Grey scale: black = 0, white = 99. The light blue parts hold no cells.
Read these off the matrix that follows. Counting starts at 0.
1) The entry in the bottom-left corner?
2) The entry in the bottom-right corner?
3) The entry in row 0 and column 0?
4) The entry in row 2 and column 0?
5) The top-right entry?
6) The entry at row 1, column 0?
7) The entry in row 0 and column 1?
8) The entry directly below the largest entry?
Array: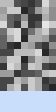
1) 27
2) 15
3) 73
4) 67
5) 61
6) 61
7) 73
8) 79
